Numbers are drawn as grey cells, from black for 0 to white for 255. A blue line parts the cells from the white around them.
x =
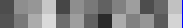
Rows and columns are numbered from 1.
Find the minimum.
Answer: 42
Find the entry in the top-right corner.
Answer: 193
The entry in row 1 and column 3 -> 150
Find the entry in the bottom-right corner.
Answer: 212
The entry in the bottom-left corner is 83
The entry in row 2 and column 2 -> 121
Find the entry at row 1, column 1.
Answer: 77
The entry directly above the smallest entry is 97
